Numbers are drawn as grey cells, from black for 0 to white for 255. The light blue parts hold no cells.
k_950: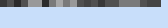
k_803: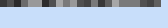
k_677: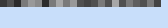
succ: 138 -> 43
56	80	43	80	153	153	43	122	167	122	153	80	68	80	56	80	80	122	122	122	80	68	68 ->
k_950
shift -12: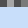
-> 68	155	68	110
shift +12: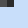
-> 92	55
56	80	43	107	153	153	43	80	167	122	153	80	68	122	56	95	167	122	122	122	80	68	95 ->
k_803
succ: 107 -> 153

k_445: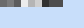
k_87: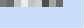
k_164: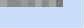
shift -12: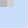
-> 169	195
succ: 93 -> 236
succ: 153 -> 139
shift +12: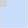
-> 219
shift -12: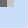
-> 95	183
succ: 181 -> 207
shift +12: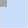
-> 177

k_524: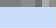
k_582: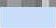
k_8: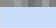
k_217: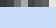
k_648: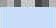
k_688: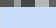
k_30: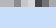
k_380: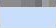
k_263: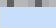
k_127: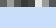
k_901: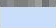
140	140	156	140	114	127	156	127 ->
k_8
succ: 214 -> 70

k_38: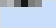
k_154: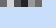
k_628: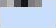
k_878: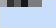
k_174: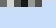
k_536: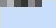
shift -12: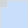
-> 200
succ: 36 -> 153
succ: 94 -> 23

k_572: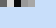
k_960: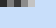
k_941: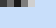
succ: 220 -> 10
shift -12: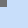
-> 101
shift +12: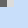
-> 113	232
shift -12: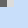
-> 89	208

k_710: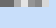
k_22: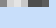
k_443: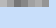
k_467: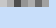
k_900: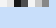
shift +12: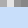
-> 185	240	161	147
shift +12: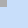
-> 185
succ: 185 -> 161
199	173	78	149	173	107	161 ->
k_467
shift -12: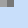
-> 149	107

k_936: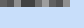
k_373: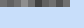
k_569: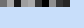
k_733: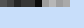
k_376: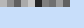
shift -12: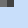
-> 100	54
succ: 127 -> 112

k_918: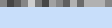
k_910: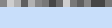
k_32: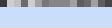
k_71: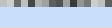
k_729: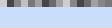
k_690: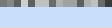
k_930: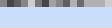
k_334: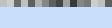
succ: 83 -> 161
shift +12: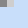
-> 146	218
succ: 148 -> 120

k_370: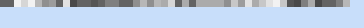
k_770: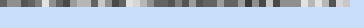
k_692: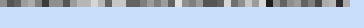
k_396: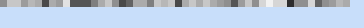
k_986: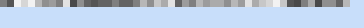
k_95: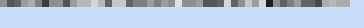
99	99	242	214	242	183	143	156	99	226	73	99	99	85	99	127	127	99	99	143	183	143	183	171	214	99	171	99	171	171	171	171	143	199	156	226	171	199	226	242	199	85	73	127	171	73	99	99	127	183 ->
k_370
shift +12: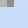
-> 195	155
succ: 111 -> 143
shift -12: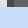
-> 214	61	87	87
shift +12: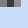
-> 139	71	155

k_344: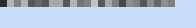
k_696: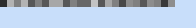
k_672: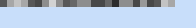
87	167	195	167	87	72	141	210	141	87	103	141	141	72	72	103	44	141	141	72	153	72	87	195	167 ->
k_672
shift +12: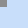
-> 153
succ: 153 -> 72
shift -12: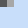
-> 75	155
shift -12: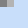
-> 116	167
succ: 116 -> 128

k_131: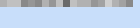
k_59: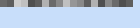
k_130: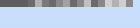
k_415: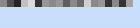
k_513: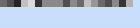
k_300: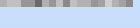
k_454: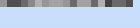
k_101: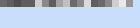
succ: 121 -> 106
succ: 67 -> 106
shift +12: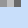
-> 162	204	118

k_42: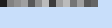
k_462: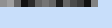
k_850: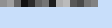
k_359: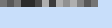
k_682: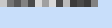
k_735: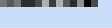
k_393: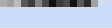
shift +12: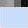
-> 157	172	113	29
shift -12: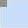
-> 133
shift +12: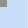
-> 157
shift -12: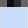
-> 89	5	32	89
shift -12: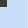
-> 47
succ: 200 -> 117

